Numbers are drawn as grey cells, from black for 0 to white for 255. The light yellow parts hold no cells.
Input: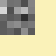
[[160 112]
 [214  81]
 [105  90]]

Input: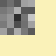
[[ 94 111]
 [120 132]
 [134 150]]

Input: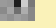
[[154 150]
 [138 165]
 [155 145]]

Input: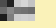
[[ 77  33]
 [107 136]
 [ 28 125]]

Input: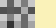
[[200  98]
 [ 81  89]
 [205 131]]

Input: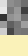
[[222 142]
 [232 123]
 [ 50 146]]

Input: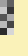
[[160  96]
 [202  55]
 [ 85 170]]

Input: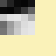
[[ 72  34]
 [  9   6]
 [204 227]]
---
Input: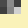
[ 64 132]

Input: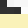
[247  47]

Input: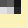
[ 21 207]

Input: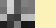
[122 115  59  54]

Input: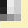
[206 224 113]

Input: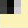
[191  21]
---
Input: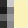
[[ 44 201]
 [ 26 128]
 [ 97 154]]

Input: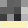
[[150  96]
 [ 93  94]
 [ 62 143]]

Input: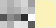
[[194 177]
 [191 170]
 [ 84 139]]

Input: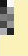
[[ 20 248]
 [ 64 163]
 [124 115]]

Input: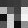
[[ 52  56]
 [184  97]
 [ 18 207]]

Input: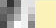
[[136  53]
 [107  97]
 [ 92 127]]
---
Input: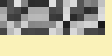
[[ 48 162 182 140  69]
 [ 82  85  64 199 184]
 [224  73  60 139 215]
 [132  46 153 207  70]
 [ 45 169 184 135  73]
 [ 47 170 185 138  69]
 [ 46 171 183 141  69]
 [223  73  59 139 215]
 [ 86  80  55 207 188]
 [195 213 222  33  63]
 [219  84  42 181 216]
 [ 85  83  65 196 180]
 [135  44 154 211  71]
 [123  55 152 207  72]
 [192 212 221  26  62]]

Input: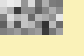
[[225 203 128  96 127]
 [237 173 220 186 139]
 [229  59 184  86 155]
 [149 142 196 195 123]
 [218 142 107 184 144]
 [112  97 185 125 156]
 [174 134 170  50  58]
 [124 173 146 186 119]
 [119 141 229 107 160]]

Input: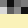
[[124 215]
 [ 15  94]
 [104 139]
 [122  17]]

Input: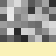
[[108 179  80 158 125  74]
 [192 230 233 146 227 104]
 [219 157 126 142  41  67]
 [165 149 158 133 209  39]
 [ 89  56 200 115 204 146]
 [120 179 188 107 122 195]
 [163 102 180 204 143  77]
 [ 47 156  84 216 202 121]]

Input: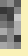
[[123  55  94 121 171 100 167]
 [143  67  64 100 137 140 154]
 [ 87 133 201 172 174  58 132]]

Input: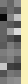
[[121  78   7 100  99  97  90 125 114 200  83 120]
 [102 107 132  89 160  77 124 136 127  64 118 137]
 [143  89 194  73 217  55 101 128  93  56 110 143]]
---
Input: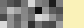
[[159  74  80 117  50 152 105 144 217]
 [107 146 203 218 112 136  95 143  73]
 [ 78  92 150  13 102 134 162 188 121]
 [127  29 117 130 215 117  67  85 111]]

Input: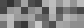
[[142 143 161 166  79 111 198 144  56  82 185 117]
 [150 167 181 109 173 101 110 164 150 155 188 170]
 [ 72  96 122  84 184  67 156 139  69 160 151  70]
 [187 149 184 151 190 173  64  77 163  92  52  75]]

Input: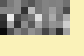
[[159  46 115  69 126 144 104 130  78  10]
 [205 141 147 118 168  90 140  48 163  44]
 [174 119 170 125 222 120 101  73 235  54]
 [ 75 128 156 131 118 185  50 140 132 134]
 [112 131 128 131 117  86 103 141 123  87]]

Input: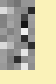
[[142 231 150 131 153]
 [150 140  45 124 159]
 [137 230 148 134 157]
 [ 46 135 137 184 217]
 [156  45 148 158 129]
 [140 240 147 130 155]
 [153  20 145 164 130]
 [157  67 148 155 129]
 [ 40 135 142 185 220]
 [150 149 116 131 150]]

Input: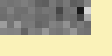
[[113 117 149 128 117 122 150 123 129  99 131 129 132]
 [107 123 109 145 123 130 108 101 122 120 153 116 157]
 [166  70 107 111  89 115 107 107 117 117 110 117 109]
 [212  24 118 112  71 115 118 110 125 111 112 129 112]
 [131 101  94 120 104 120  94  98 117 126 119 115 120]]

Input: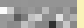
[[136 198 144  48 133 134 167 191 140 138 153]
 [176 153 225 143 142 207 192 123  92 155 152]
 [130 158 139 145 184 142 153 146 137 201 251]
 [148 148 148 148 148 148 147 149 148 147 148]]
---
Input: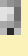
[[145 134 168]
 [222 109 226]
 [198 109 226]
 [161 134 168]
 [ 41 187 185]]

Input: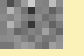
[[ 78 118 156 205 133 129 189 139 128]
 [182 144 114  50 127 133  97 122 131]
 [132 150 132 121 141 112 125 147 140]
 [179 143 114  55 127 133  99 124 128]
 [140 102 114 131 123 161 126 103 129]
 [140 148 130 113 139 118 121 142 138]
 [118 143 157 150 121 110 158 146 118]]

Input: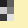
[[ 96  32]
 [128 205]
 [225  58]]

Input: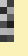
[[ 61 193]
 [158  43]
 [ 94 194]
 [ 32  78]
 [175 180]
 [ 71  55]]

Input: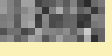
[[129 104 161 161  69  87  92 117  91 129  71  42 106 122 151]
 [130 111 135 153 130  51 126 173 106 149  96 112  55 102 156]
 [127  94 151 155  58 135  76  75  98 102  61  55 133 128 122]
 [134  90 153 168  64 130  75  84 100 104  50  66 119 126 125]
 [112 113  71  91 168 132 133 125 140 103 137 204  94 102  82]
 [140  96 115 162 150  87 120 158 125 128  81 173  46 100 127]]

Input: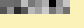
[[109 105 189 120 145 175   2 145 196 109]
 [147  40  85 184 161 201 117 160 111  84]]

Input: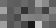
[[ 96  93 106  93 162 138  93 111]
 [ 89 107  51  94 110  65 132 163]
 [ 92  75 135 129 125 132 110 105]
 [ 86 102  70  24 199 103  91 159]]
